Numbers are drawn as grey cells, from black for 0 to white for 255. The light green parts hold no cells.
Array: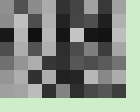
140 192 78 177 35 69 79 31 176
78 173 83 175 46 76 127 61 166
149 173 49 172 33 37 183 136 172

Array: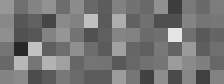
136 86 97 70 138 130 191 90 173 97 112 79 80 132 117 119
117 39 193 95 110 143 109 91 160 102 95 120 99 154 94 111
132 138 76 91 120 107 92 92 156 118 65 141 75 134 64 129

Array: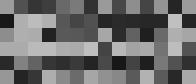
25 175 188 176 87 69 81 37 43 41 39 39 192 37
171 171 186 187 172 170 191 68 183 163 169 115 189 83
151 36 54 174 137 107 166 145 136 90 178 91 40 169

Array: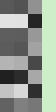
226 225 37
92 86 162
32 44 168
98 128 119

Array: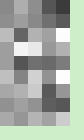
142 157 137 112 90
158 243 232 152 177
191 132 209 146 253
145 160 146 94 87

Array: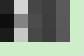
14 131 76 62 89

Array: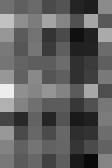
193 143 124 164 132 81 165 88
121 86 118 59 94 32 34 108
151 97 137 85 95 48 62 121
177 131 112 92 92 55 81 119
152 74 103 75 103 46 50 109
120 90 103 66 93 25 9 132

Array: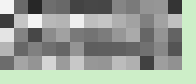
60 197 244 184 180 239 190 197 175 162 128 162 192
181 103 128 111 101 148 94 95 96 101 113 136 84
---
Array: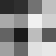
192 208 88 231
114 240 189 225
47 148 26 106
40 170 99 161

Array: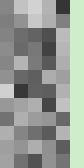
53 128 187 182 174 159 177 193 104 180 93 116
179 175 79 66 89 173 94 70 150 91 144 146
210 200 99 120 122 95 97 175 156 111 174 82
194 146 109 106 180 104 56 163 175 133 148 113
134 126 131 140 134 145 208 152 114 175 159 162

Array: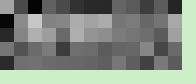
37 168 160 106 91
92 116 91 70 121
61 103 110 134 65
90 123 117 103 94
101 118 123 101 119
40 171 142 92 95
41 162 148 108 100
50 172 174 111 103
74 134 105 60 104
96 130 157 123 107
3 199 176 107 113
74 138 133 83 111
164 7 39 117 42

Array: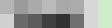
215 215
171 112
169 49
186 63
170 92
155 106
181 208

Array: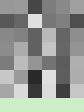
159 78 142 147 175 173 198
137 128 101 102 92 94 62
125 119 185 196 115 223 219
70 223 97 97 149 41 54
154 102 130 172 188 154 218
152 88 136 140 123 199 166

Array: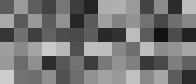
189 134 33 166 96 42
43 111 76 148 126 92
139 72 18 140 73 166
68 114 91 189 57 137
154 147 188 111 128 192
176 131 50 135 147 153
174 159 41 189 121 162
35 90 93 190 61 145
61 38 75 80 114 109
118 145 77 184 87 81
67 93 98 201 46 142
95 153 63 164 143 111
154 90 113 137 107 114
92 169 54 158 153 204

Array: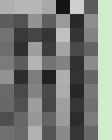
90 141 130 99 139 102 120 113 123 104
206 41 51 73 49 51 39 53 44 54
21 154 192 163 130 174 172 159 155 138
168 95 53 60 115 33 74 71 100 85
183 146 69 158 179 125 131 157 151 177
183 82 58 48 93 46 73 80 104 105
176 93 115 109 123 146 105 104 78 113
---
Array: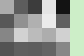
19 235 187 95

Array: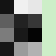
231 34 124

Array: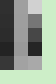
209 158 44

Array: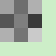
176 127 176

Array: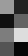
34 16

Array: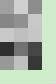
140 144 201
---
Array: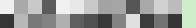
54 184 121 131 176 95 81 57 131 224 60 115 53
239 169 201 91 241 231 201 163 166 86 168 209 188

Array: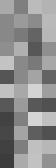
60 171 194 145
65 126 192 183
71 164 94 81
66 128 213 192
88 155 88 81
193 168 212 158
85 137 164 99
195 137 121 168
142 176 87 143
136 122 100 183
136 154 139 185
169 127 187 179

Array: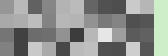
129 66 201 170 72 186 191 80 78 206 86
117 65 108 111 146 60 183 230 158 91 97
169 173 189 131 183 180 146 121 132 80 85
150 185 97 134 179 187 101 81 78 202 182

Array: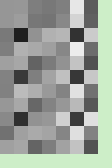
160 166 100 126 162 194 82
113 160 170 164 133 223 130
137 47 146 151 208 58 223
151 168 103 131 151 185 87
129 187 174 153 131 225 113
130 57 127 163 192 55 199
160 167 99 123 146 195 81
126 177 169 159 135 236 108
121 31 146 177 182 50 203
150 157 119 116 136 212 96
150 151 126 120 127 231 92

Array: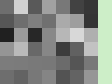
110 99 120 133 83 99 150
124 123 121 120 107 85 120
149 186 104 135 60 97 194
32 154 39 136 183 216 175
86 110 127 112 170 158 52
110 209 89 161 120 66 54

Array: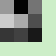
54 65 24
204 171 78
153 3 116
